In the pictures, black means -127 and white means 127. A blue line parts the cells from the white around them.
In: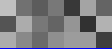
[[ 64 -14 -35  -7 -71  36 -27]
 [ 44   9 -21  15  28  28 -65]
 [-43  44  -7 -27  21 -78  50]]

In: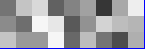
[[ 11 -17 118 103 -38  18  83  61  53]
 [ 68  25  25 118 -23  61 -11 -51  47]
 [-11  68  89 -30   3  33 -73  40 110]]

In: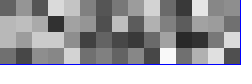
[[-15 -56  14   7  83 -15   0 -28   7 -56 121 -15  49  96 -48]
 [-28  21 -42  90  68   0 -42  -7  28  83 -21 -70 102   7  14]
 [ 56  28  75  75  14 -62 -28 -56 -70 -21  34 -86 -78  -7  90]
 [ 56  62  42 -78  34  21 -48  62 -35  49   0 -35  34  28 -15]]

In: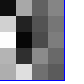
[[ 125 -120  -52   -2]
 [  81  -93  -44   -9]
 [  52  -80   11  -22]
 [-112   40  -30    5]
 [  46   95  -15  -36]]

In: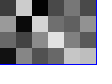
[[  26 -117   84  -16  -31   18]
 [ -23  -60   12   98    0  -38]
 [-110    6  -46  -23   70   62]
 [ -67   76 -124  -54   -8  -54]]

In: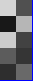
[[ -35  -74]
 [  76  -61]
 [  84  -47]
 [ -81  -22]
 [-103   54]]

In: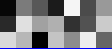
[[-120   -4  -39 -100  117  -52   25]
 [  89   55 -126   68   12  109  -26]
 [ -86   96   33   48  -78  -45   75]]

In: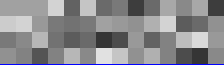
[[ 17   2 -43   2  55   9  97  69  17  48   2 -51 -74   9]
 [ -6   9  55 -13 -35 -21 -74 -51  25 -29   2  61  90  25]
 [ 33  33  33  83 -29  69 -21  -6 -66 -21  40   9  40 -66]
 [ 76  83  25  -6 -13  -6  33  25  17  48  83 -35 -21  17]]

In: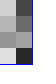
[[ 96 -87]
 [ 82 -57]
 [ 54 -20]
 [ 19  34]]
